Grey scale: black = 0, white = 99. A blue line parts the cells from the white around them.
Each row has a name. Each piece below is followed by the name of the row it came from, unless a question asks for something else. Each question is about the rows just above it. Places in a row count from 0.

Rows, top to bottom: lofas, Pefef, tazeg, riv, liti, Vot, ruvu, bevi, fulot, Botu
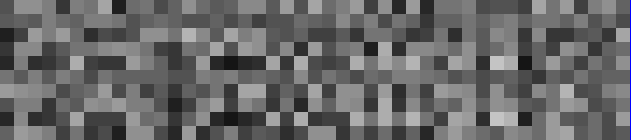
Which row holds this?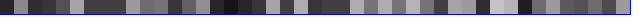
fulot
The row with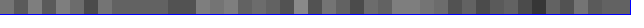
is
Vot
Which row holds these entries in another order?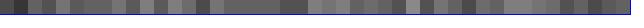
Vot
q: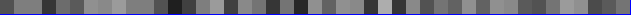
bevi
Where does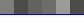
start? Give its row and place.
ruvu, 3
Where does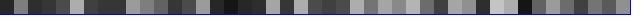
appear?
liti

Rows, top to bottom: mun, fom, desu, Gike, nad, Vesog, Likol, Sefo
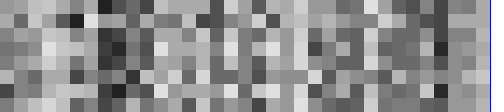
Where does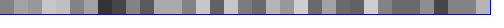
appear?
desu
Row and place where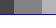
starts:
desu, 31
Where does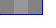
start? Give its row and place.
Vesog, 29
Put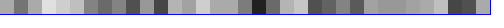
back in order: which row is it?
fom
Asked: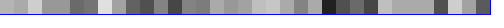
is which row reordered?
mun
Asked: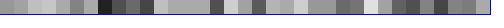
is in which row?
mun

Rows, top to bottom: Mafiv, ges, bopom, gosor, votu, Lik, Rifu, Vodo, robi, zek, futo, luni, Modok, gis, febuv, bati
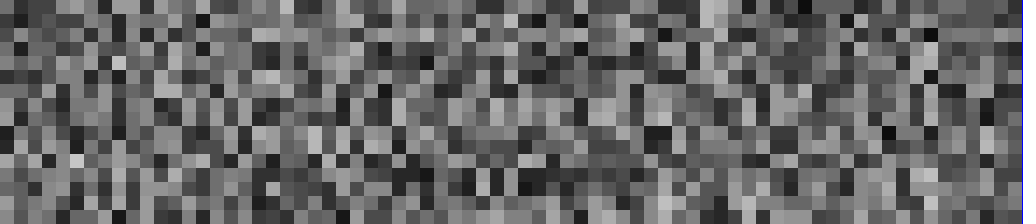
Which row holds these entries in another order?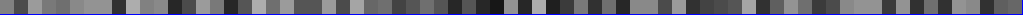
gis
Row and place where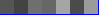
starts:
gis, 43
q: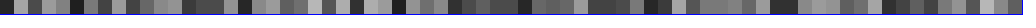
futo

